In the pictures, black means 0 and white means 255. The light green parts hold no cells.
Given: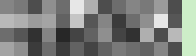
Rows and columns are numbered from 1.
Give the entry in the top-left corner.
133
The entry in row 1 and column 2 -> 121
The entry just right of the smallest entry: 68
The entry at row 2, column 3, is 155
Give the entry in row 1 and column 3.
77
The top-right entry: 77
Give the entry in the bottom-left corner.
164
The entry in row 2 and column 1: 185
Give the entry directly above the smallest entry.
98
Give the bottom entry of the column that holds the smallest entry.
59
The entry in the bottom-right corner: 77
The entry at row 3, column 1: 109
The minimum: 39

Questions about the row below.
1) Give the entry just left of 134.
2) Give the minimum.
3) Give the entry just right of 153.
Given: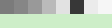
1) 123
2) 55
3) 186

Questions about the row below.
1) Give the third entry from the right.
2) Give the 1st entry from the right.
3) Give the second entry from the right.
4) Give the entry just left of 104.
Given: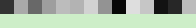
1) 18
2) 188
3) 39
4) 169

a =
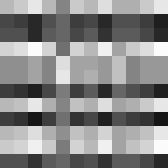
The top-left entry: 184
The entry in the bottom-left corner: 80
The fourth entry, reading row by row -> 184
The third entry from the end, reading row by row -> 91
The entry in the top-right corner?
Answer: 231
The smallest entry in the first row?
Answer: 132
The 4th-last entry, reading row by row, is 91
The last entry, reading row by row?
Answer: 40
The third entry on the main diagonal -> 40
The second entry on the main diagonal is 61
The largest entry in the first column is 211
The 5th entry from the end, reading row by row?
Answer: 50
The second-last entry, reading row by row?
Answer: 71
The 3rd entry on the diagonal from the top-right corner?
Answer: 91

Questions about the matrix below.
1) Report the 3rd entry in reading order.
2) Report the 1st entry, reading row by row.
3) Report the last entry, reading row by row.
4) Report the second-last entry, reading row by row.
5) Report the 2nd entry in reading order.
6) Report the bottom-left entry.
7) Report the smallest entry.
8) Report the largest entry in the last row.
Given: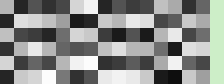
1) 83
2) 182
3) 159
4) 201
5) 37
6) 37
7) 14
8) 252

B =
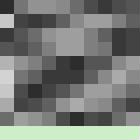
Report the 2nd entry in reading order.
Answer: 117
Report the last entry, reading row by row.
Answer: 146
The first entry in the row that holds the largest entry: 211
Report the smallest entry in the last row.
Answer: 45
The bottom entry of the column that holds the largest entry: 108
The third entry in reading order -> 146
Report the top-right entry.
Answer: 85
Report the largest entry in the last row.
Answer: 158
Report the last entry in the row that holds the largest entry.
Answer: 137
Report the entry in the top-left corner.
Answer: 45
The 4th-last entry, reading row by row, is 76
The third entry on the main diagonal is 108
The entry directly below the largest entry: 199
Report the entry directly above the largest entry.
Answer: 179
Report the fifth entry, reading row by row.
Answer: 137
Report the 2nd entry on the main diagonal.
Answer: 67
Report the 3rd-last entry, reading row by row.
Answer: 67
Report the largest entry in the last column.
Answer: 158

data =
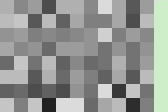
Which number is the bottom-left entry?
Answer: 197
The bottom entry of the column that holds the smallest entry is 33
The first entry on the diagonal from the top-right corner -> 156
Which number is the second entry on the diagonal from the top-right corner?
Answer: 77
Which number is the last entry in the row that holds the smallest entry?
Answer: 127
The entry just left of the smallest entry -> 197
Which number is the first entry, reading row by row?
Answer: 176
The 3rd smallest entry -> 56
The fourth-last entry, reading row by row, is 167
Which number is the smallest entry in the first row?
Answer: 77
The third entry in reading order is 156
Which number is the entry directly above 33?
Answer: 97
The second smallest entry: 45
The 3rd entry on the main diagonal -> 127
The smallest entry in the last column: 115
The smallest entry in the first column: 97

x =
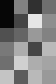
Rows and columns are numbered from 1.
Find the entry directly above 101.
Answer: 69
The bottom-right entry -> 153
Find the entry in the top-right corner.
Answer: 111
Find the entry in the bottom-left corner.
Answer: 196
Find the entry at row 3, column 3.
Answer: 153
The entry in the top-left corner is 6
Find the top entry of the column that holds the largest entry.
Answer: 48
